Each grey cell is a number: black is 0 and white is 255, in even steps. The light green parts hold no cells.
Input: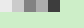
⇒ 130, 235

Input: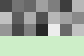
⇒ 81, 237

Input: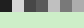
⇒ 90, 214

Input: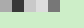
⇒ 201, 221

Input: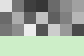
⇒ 193, 236

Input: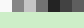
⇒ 115, 249

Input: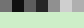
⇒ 38, 207
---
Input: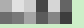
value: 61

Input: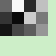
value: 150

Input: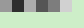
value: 209

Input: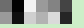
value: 37

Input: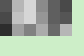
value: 182

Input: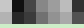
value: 82

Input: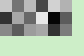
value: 124

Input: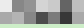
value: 169
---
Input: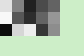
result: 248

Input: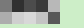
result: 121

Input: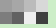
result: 157

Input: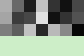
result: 165

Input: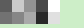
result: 92

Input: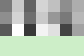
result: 142

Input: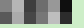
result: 130
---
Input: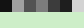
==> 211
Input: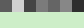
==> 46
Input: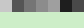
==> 73
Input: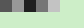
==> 195
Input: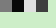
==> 62
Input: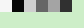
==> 48
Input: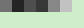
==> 194
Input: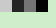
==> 3
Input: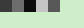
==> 88
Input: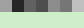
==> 192
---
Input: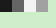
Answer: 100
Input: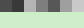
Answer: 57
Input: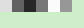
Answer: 98
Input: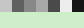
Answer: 96
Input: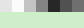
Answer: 251
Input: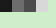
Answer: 109
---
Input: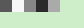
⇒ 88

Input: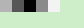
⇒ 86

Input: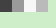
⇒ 154

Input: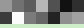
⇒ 35

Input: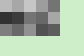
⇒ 60

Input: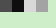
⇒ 77

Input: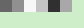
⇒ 102

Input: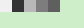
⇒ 95
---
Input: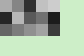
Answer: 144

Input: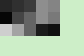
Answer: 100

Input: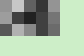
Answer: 136

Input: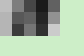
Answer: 117

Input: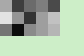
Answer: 138

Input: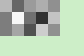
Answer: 81

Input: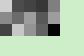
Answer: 148

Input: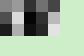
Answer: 16
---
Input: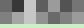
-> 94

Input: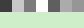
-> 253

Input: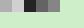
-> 100

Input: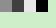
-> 1

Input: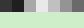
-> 233

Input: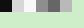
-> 142
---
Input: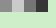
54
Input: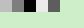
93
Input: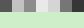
54
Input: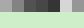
150
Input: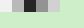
209
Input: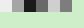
125
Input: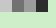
44
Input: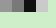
202
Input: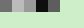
93
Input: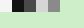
138
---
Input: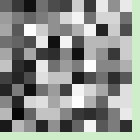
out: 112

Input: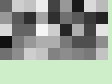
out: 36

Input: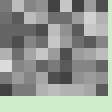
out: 177

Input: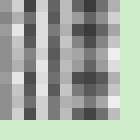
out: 208

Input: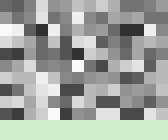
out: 115

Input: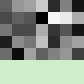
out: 173

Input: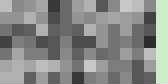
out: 66
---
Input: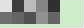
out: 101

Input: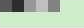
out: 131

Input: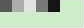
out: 21

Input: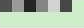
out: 70

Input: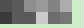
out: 119

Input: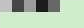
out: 103

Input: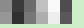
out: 88
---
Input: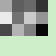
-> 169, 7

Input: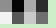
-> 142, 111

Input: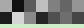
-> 169, 69

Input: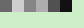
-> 104, 17

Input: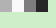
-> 178, 38

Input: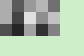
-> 173, 130

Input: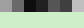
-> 159, 191

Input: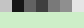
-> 196, 229

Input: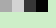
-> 170, 4

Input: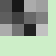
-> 85, 193
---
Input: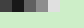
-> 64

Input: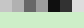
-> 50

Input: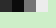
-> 43

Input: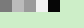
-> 122

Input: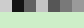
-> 86

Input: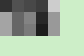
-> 39
